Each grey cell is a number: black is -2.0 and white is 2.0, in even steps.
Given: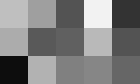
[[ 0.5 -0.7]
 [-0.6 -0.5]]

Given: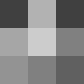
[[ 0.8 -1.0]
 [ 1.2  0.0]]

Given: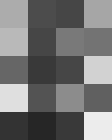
[[-0.8 -0.9]
 [-0.9 -0.1]]

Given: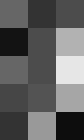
[[-1.2 -0.8]
 [-0.8  0.8]]

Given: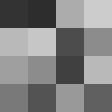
[[-1.3  0.7]
 [ 1.1 -0.8]]

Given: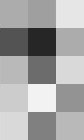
[[ 0.5  1.6]
 [-1.4  0.7]]

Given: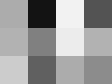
[[-1.7  1.8]
 [ 0.0  1.7]]

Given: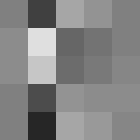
[[-1.0  0.6]
 [ 1.5 -0.4]]
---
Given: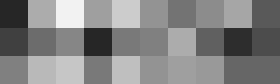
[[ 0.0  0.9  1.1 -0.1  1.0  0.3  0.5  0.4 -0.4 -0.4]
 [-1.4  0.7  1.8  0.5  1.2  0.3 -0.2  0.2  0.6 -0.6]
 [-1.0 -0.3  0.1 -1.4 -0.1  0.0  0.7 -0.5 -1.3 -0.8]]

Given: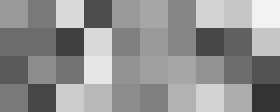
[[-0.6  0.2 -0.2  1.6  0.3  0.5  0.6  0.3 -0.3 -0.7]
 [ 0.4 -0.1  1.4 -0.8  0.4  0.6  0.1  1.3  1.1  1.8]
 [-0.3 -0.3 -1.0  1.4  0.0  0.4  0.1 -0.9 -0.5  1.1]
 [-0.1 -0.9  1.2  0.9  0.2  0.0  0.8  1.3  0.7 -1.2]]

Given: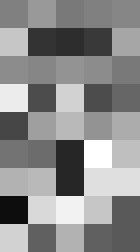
[[-1.8  1.4  1.8  1.1 -0.6]
 [ 0.8  0.9 -1.4  1.5  1.5]
 [-0.9  0.5  0.9  0.3  0.7]
 [ 0.0  0.4 -0.1  0.0  0.1]
 [ 0.2  0.1  0.3  0.2 -0.1]
 [-0.2 -0.3 -1.4  2.0  1.0]
 [ 1.3 -0.5  0.8 -0.5 -0.6]
 [ 1.7 -0.8  1.3 -0.8 -0.4]
 [ 1.1 -1.2 -1.3 -1.1  0.6]]

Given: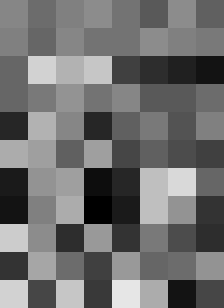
[[-0.4  1.3  0.8  1.1 -1.0 -1.3 -1.5 -1.7]
 [-1.4  0.8  0.1 -1.4 -0.5 -0.1 -0.7  0.0]
 [-1.2  0.6 -0.3 -1.0  0.4 -0.4 -0.3  0.3]
 [ 0.7  0.5 -0.5  0.5 -0.9 -0.5 -0.8 -1.0]
 [-1.6  0.3  0.5 -1.8 -1.4  1.0  1.4 -0.4]
 [ 1.2  0.2 -1.3  0.4 -1.2 -0.1 -0.8 -1.3]
 [-1.7  0.0  0.7 -2.0 -1.6  1.0  0.3 -1.2]
 [-0.4 -0.1  0.3 -0.2  0.1 -0.6 -0.6 -0.3]
 [ 0.1 -0.3  0.0  0.2 -0.2 -0.6  0.2 -0.5]
 [ 0.0 -0.4  0.1 -0.2 -0.2  0.2  0.0 -0.1]
 [ 1.3 -0.9  1.1 -1.1  1.6  0.7 -1.7 -0.9]]

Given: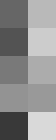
[[-1.1  1.4]
 [-0.7  1.2]
 [-0.4  0.9]
 [-0.1  0.7]
 [ 0.3  0.4]]

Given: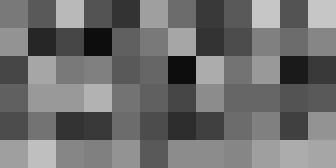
[[ 0.5  1.0  0.1  0.0  0.3 -0.6  0.2  0.2  0.1  0.5  0.7  0.6]
 [-0.9  0.6 -0.1  0.0 -0.6 -0.4 -1.8  0.7 -0.2  0.4 -1.6 -1.1]
 [-0.5  0.4  0.4  0.8 -0.2 -0.5 -0.9  0.2 -0.4 -0.4 -0.7 -0.6]
 [-0.8 -0.2 -1.2 -1.1 -0.3 -0.8 -1.3 -1.0 -0.3  0.0 -1.0  0.3]
 [-0.1 -0.6  0.9 -0.7 -1.2  0.5 -0.3 -1.1 -0.6  1.1 -0.7  1.1]
 [ 0.3 -1.4 -0.9 -1.8 -0.5 -0.1  0.6 -1.2 -0.8  0.0 -0.3  0.1]]

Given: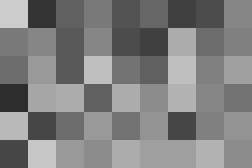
[[-0.9  1.1  0.4  0.2  0.7  0.5  0.5  0.8  0.2]
 [-1.3  0.6  0.7 -0.5  0.7  0.2  0.8  0.1 -0.2]
 [-0.3  0.4 -0.6  1.0 -0.2 -0.5  1.0  0.0  0.5]
 [-0.1  0.1 -0.6  0.1 -0.8 -1.0  0.7 -0.3  0.0]
 [ 0.9 -0.9 -0.3  0.4 -0.2  0.3 -0.9  0.0  0.3]
 [ 1.2 -1.2 -0.5 -0.1 -0.7 -0.4 -1.0 -0.8  0.1]]

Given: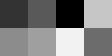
[[ 0.2  0.5  1.8 -0.3]
 [-1.2 -0.6 -2.0  1.1]]

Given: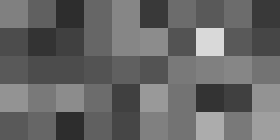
[[ 0.3 -0.1  0.2 -0.3 -1.0  0.4 -0.2 -1.2 -1.0  0.3]
 [-0.6 -0.4 -1.3 -0.5 -0.9  0.0 -0.2  0.7 -0.1  0.5]
 [ 0.0 -0.5 -1.3 -0.4  0.1 -1.1 -0.3 -0.6 -0.3 -1.1]
 [-0.6 -0.8 -0.8 -0.7 -0.5 -0.7 -0.1  0.0  0.1 -0.2]
 [-0.8 -1.2 -1.0 -0.4  0.1  0.2 -0.7  1.4 -0.6 -0.9]]
